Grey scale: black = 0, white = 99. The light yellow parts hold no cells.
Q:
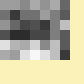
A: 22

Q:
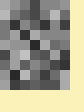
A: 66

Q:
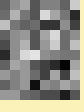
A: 33

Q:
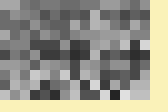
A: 74

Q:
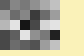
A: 75
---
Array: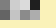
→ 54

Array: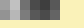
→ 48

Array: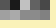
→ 54

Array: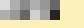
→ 40

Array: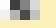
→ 29

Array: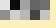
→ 71
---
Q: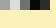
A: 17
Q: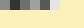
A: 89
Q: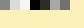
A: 44
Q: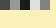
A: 50
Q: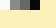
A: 3
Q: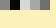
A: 43
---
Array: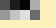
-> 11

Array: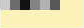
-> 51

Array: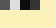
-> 86

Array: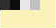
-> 5

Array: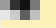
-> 19

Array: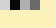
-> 3

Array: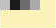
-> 10

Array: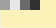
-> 90

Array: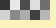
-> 30

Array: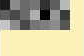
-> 19
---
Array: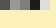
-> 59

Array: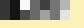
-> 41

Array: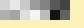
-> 95

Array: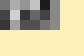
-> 31

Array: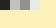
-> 14

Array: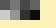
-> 79
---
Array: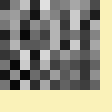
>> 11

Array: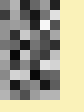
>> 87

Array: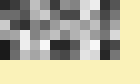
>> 46

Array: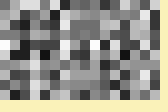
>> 21

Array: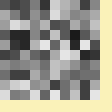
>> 66

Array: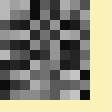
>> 62

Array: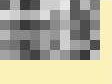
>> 63
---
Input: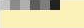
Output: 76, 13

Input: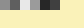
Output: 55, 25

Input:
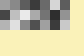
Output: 62, 78

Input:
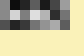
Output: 53, 36

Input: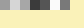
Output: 61, 47

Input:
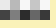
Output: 91, 22

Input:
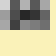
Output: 82, 43

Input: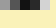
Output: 60, 82

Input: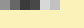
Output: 57, 75

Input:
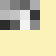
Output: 62, 53
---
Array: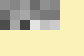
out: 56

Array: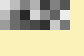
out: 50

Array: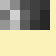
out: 25

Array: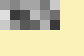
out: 47

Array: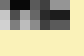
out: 58

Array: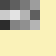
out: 47

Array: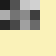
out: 77

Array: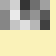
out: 43

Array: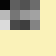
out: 32

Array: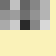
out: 52
